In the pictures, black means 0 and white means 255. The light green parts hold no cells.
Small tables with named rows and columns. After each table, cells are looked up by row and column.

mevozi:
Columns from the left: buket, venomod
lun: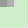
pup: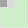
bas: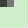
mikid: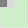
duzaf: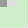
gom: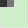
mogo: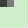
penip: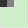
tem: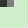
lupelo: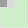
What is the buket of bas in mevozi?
60
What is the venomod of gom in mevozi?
122
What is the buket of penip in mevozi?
51
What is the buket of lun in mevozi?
152
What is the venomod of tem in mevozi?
128
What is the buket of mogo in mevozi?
61

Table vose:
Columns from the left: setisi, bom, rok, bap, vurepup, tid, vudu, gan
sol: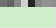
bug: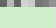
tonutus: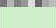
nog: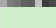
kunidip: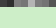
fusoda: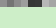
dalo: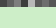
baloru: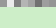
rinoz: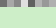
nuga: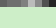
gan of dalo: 85
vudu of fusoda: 183
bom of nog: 124
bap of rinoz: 223
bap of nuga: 128
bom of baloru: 235
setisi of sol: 113
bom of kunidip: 47
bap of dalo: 61
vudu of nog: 58
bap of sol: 207
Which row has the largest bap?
rinoz

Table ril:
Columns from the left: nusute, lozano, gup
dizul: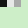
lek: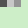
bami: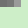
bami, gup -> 154
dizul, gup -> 168
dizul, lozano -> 231
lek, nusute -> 82
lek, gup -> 148
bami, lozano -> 119
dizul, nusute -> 19
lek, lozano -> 199
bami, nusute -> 112
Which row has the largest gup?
dizul

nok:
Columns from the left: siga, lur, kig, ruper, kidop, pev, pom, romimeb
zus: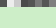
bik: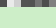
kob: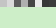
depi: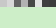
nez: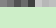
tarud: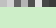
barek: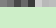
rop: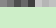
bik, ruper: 83
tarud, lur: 211
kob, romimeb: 60
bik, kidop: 82
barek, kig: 73
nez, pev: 200
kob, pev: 234
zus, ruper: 74
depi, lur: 216
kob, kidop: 69
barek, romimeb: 189
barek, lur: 114
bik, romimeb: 128
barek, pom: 184
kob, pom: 56
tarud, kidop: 79
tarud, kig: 101

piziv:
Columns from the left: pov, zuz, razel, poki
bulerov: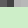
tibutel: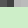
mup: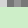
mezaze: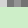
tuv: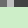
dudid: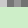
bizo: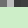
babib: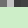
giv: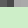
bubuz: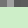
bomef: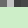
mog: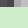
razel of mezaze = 148
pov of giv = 93
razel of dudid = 150
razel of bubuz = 90
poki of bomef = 73
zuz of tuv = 192
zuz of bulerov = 67

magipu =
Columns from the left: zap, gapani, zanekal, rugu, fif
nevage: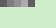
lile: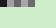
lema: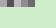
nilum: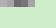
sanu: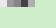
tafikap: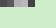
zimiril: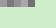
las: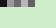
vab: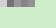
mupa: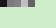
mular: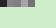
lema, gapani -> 83
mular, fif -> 115
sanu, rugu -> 67
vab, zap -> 208
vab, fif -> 146
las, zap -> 21

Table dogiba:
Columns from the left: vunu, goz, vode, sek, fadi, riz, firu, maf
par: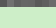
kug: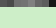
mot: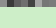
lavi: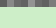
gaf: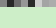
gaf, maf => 172
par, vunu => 87
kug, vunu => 84
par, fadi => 101
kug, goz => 74
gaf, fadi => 42
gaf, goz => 40
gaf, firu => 164
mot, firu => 118
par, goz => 113
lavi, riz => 106
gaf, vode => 108

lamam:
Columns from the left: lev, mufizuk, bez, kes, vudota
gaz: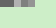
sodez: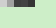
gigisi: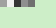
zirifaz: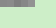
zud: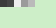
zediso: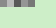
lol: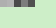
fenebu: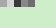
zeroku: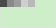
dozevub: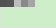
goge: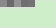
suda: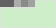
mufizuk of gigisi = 241
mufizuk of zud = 69
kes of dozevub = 137
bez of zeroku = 157
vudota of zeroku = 184
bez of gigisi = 53
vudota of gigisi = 111
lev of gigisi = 160
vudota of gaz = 148
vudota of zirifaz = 146
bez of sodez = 63
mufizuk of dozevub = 85
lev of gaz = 101
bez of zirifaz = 127

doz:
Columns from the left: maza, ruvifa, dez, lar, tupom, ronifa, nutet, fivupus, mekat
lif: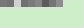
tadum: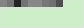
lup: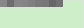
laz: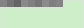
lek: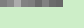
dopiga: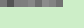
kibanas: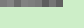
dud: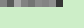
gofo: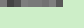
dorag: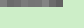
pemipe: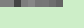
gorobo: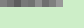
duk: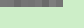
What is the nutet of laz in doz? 139
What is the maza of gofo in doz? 123
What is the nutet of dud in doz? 132
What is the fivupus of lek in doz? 108
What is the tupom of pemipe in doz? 135
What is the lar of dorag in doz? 123
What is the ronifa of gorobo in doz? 143
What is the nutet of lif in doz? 92
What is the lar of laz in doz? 137
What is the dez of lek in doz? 172
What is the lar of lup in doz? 133
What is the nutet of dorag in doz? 132
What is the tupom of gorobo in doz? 114
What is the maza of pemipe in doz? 127
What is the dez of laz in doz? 101
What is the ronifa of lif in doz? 134
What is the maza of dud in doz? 131
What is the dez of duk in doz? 108
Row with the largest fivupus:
dud

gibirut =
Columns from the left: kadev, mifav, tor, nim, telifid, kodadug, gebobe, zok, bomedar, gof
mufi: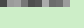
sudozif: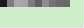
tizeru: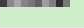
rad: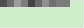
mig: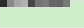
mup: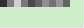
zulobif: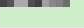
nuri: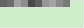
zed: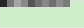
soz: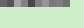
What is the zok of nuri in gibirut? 163
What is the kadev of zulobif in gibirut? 69
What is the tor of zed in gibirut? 166
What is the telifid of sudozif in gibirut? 124
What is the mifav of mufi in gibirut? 155
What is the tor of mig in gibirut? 166
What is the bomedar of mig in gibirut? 100
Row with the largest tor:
mup

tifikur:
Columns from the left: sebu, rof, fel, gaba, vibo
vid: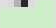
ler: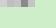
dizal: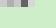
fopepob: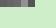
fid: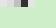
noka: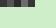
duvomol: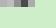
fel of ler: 196
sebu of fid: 228
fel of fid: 191
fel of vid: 178
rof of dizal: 175
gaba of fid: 49
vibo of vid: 220
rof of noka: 84
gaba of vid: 42

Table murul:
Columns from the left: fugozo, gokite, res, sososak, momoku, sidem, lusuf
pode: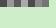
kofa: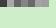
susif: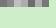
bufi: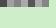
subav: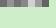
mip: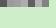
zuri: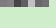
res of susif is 191
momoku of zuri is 192
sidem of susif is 176
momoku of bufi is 86
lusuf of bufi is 134
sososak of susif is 173
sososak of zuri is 95
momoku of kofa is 106
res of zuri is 69

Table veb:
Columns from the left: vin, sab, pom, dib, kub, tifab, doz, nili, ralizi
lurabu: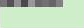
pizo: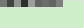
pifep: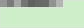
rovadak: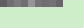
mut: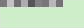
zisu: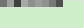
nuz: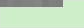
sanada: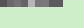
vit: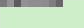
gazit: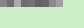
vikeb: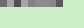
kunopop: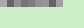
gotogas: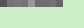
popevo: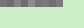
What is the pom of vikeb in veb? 81
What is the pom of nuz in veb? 126
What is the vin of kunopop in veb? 170
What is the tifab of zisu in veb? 156
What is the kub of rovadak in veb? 149
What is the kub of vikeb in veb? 130
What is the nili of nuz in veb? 128
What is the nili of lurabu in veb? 101
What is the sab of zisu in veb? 160
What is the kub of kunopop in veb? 125
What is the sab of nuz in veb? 130
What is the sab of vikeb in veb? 164
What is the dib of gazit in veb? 110
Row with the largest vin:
kunopop

